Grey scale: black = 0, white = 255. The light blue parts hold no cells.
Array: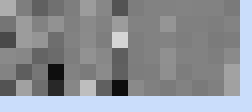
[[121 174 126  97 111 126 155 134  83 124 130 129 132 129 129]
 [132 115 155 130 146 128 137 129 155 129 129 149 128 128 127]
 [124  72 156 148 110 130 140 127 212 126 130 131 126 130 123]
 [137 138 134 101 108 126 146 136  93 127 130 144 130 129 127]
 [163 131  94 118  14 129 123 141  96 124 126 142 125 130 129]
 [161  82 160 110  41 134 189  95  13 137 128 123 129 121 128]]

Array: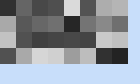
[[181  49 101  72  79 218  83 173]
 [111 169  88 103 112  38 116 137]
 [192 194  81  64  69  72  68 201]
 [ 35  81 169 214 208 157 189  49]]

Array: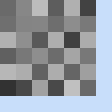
[[ 66 106 135 188  93 176]
 [121 111 132 133 110 141]
 [172 177 143  89 174  64]
 [120  96 120 142 108 165]
 [159 183 173  98 173 101]
 [105  50  72 161  73 192]]

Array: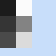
[[251  28]
 [131  53]
 [219  74]]

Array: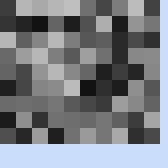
[[ 67  62 182 168 181 192 111  69 124 188]
 [118  51  35  17 100  29  81 174  28 147]
 [ 48 181  95 133 183 125  87  94  42  75]
 [137 106 158 184 127  89 159 111  42 136]
 [135 101  71 147 184 136 102  30  62  37]
 [ 86  30  69 133 140 186  18  46  29 142]
 [ 99 107 110 107 118  89  71  58 157 136]
 [165  28 143  50 114 110 106 119  95  60]
 [ 72  80  38 155  31 114 154 119 168  46]]

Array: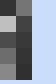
[[117  51]
 [ 66 192]
 [ 56  76]
 [ 52 109]
 [ 49 136]]
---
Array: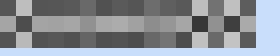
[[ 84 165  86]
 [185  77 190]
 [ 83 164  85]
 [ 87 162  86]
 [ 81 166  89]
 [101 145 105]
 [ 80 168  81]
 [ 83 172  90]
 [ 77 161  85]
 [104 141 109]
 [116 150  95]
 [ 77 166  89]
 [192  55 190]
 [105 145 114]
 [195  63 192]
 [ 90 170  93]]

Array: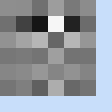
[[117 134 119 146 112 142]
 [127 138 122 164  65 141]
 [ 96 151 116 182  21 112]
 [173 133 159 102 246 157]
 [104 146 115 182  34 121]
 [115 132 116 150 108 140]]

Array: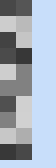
[[ 56 199 129  80 129 206  75  67 205  72]
 [ 72 174 209 208 129 129  55 197 186  85]]

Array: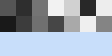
[[ 25  85]
 [ 60  46]
 [112 116]
 [ 70 242]
 [169 209]
 [239  40]
 [132 237]]

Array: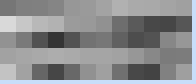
[[195 162 146 217 118]
 [162 166 122 199 127]
 [102 169  82 184 128]
 [ 70 173  52 178 133]
 [104 170  82 155 151]
 [145 165 114 153 154]
 [160 165 119 145 163]
 [112 162  97 110 177]
 [ 72 151  77  90 170]
 [ 67 136  83  72 169]
 [129 123 135  70 164]
 [159 124 151  86 160]]

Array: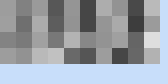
[[157 131 159 157]
 [146 122 111 129]
 [185 161 172 154]
 [193 120  93  87]
 [105 179 147 149]
 [ 85 135  70  70]
 [157 147 149 173]
 [ 70 160 170 147]
 [103 101  61  73]
 [178 222 155 186]]

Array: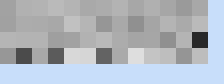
[[151 181 161 162]
 [ 75 179 172 177]
 [168 179 171 179]
 [ 91 159 168 186]
 [216 162 193 180]
 [214 178 181 169]
 [ 99 185 150 172]
 [170 172 169 179]
 [222 165 144 167]
 [196 166 165 176]
 [190 144 180 166]
 [149 180 170 154]
 [189  40 186 168]]

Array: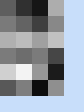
[[ 88 208 123 176 122  94]
 [126 243 109 188  99  48]
 [ 13 151 123 160  63  22]
 [143  27  70 193 136 173]]
